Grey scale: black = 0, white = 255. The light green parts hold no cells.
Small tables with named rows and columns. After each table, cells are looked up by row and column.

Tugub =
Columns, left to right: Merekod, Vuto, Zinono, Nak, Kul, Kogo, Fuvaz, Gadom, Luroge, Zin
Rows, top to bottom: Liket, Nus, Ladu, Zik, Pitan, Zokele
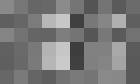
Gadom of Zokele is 138
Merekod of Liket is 137
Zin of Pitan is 89
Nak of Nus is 183
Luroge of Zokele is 136
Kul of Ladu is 126
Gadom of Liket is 116
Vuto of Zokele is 122
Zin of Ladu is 114
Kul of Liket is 139
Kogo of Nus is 64
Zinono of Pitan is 122
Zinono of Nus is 123
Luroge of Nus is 176
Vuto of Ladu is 115
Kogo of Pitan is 64

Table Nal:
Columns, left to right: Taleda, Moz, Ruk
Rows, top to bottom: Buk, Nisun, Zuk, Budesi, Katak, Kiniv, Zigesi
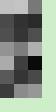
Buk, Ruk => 120
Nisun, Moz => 50
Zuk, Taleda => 79
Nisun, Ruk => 42
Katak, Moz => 63
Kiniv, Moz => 53
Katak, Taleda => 171
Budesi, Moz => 125
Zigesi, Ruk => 151
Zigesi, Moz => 139
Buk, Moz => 195
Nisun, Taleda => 74
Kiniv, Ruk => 73
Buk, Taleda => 193
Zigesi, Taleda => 59
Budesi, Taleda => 147
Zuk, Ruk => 78
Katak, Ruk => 10
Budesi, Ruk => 175
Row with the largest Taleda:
Buk

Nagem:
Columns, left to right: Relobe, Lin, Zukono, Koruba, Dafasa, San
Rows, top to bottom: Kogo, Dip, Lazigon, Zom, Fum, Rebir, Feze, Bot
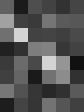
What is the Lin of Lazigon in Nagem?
212
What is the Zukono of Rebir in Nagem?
26
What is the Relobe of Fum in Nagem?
58
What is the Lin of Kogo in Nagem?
27
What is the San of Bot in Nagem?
64
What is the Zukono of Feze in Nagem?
54
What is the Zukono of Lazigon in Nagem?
66
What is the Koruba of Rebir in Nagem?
114
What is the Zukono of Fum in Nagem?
73
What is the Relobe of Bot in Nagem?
29
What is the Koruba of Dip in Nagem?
117
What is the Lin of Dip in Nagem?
64
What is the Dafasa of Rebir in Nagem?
140
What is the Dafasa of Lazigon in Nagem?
63
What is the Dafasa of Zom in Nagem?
55

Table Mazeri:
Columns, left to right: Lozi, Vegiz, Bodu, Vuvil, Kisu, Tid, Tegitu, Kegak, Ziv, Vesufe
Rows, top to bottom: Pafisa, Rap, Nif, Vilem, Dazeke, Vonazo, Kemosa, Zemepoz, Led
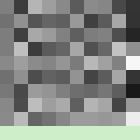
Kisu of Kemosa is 127
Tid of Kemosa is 110
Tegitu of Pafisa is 139
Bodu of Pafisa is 181
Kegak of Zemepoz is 166
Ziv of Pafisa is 73
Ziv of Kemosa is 94
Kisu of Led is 135
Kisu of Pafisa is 137
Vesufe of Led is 237
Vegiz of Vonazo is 144
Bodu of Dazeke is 139
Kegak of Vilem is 103
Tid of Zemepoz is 95
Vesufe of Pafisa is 52
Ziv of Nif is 78
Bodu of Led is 101
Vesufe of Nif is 37
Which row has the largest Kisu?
Zemepoz

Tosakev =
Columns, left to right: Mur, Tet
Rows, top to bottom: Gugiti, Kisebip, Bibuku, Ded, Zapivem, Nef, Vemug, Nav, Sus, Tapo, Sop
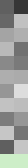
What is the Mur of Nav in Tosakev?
194
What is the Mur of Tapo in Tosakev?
198
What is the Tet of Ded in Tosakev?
113
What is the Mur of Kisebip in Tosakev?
103
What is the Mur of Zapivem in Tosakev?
137
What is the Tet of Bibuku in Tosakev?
175
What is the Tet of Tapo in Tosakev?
117
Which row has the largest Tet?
Vemug

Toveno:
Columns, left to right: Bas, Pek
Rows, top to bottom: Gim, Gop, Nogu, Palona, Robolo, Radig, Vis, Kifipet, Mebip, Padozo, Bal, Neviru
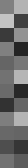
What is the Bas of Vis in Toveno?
106
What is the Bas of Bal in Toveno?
78
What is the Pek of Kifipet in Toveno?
101
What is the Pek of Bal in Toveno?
54
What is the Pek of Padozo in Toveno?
101
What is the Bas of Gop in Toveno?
195
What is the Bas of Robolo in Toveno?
101
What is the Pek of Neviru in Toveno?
92

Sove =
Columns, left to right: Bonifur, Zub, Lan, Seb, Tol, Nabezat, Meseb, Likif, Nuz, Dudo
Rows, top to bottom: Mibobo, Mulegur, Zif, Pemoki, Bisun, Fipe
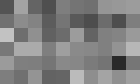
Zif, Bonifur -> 194
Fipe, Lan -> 148
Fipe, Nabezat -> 187
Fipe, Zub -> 112
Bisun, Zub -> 127
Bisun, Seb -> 117
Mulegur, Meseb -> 77
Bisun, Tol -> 137
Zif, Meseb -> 99
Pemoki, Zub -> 171
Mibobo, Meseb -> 112
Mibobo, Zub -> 163
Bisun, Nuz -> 41
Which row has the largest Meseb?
Fipe

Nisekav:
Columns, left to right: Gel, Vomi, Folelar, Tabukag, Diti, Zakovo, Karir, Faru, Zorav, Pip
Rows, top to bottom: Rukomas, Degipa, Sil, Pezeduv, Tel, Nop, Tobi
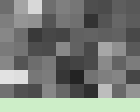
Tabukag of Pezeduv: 75
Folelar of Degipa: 145
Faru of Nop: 127
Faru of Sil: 95
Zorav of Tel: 99
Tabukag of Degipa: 85
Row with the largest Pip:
Tobi

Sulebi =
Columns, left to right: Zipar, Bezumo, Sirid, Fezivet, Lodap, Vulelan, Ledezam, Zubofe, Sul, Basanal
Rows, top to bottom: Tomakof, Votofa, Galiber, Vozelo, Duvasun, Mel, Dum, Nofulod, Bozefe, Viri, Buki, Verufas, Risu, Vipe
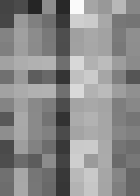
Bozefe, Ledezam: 178
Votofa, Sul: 119
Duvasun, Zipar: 162
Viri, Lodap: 75
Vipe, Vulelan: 179
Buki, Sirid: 130
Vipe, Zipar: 109
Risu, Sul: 134
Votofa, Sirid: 128
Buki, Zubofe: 170
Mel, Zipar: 112
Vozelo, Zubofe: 162
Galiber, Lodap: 78

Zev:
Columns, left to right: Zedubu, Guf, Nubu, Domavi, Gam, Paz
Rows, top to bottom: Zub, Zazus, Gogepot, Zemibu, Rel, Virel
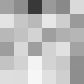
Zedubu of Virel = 222
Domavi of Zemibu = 210
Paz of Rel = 143
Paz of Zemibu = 163
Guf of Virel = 221
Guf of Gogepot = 194
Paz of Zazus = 154
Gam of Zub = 137
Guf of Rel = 210
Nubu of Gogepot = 211
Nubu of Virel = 246
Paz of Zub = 218
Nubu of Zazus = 185
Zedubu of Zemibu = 157
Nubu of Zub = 56
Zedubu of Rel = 195

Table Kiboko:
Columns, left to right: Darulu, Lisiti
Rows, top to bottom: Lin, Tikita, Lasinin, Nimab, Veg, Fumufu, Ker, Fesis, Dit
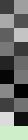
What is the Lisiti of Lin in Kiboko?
159
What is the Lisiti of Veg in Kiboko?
106
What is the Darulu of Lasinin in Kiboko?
95
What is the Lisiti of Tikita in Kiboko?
81
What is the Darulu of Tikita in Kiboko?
169
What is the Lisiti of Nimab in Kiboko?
57
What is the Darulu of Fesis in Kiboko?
63
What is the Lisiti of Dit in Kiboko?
15
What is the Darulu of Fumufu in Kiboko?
5

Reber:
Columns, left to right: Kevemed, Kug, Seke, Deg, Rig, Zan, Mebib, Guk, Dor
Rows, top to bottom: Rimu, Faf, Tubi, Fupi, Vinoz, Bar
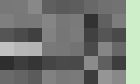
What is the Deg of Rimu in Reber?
95
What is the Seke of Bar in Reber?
91
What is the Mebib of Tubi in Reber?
65
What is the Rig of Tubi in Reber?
118
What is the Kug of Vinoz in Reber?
61
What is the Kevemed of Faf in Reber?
127
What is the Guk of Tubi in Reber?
85
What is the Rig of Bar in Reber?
120
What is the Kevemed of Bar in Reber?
106
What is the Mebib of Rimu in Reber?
104
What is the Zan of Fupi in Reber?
115
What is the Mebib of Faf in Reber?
50
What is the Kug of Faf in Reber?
120
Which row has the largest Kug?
Fupi

